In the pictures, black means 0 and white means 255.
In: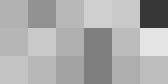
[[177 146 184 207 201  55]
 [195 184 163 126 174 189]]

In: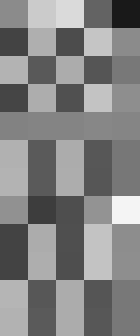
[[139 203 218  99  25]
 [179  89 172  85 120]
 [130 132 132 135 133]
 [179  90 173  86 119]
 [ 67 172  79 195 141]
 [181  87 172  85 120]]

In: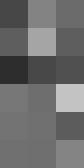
[[ 71 131 107]
 [ 45  72  80]
 [115 112  92]]

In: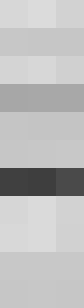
[[215 219 210]
 [212 215 208]
 [197 196 196]
 [ 64  62  74]
 [216 218 209]
 [198 199 198]]

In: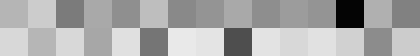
[[181 204 123 169 143 190 137 148 169 142 156 148   4 176 129]]

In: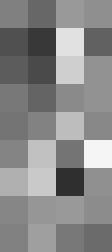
[[128 103 153 143]
 [ 92  74 207 146]
 [116 130 189 136]
 [176 201  47 144]
 [129 159 120 107]]
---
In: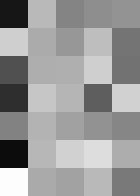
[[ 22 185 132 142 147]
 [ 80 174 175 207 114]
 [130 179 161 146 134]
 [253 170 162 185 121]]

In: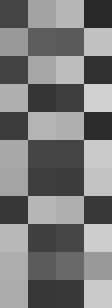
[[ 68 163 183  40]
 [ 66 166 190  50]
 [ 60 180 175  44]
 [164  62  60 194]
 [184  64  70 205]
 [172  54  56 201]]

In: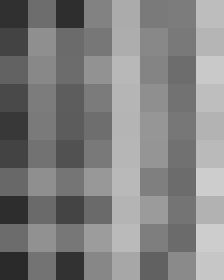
[[ 48 109  46 130 171 122 124 189]
 [ 98 136 108 146 184 132 109 201]
 [ 56 122  92 110 180 150 119 179]
 [104 143 117 152 185 127 108 205]
 [108 145 119 156 186 126 107 205]]

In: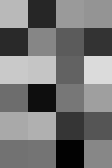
[[185  38 154 148]
 [201 197  98 219]
 [169 176  53  85]]

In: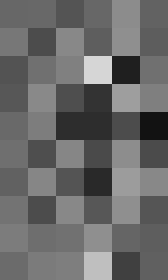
[[103 104  84 103 140  98]
 [ 83 112 128 214  31 112]
 [105 125  45  45  76  18]
 [ 97 134  84  41 156 136]
 [124 110 113 143 101  94]]

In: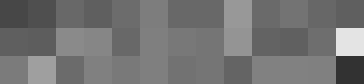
[[ 71  79 104  95 108 125 104 104 152 106 115 103  95]
 [123 159 107 128 121 127 114 117 100 129 129 128  50]]

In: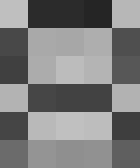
[[191  43  43  37 183]
 [ 64 172 188 180  87]
 [ 69 185 192 189  62]]

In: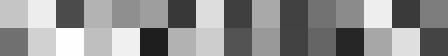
[[197 237  75 179 143 158  56 221  63 169  65 114 139 238  58 125]]

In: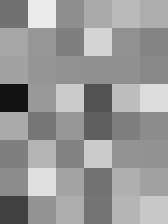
[[113 234 142 170 186 173]
 [162 149 145 144 144 136]
 [170 118 151  95 127 140]
 [140 224 163 114 176 161]]
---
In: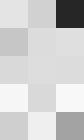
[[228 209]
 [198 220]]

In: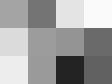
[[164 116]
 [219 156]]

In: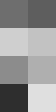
[[110  94]
 [207 194]]

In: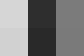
[[214  46]
 [209  41]]

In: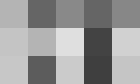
[[180 101]
 [196 180]]

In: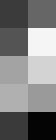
[[ 59 102]
 [ 84 245]]
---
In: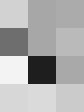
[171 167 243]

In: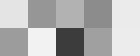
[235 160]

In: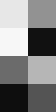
[146 247]

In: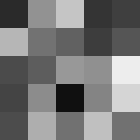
[ 63  61 152 140  76]

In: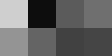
[111  65]

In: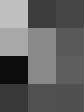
[ 69 138  12]

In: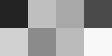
[ 74 186]
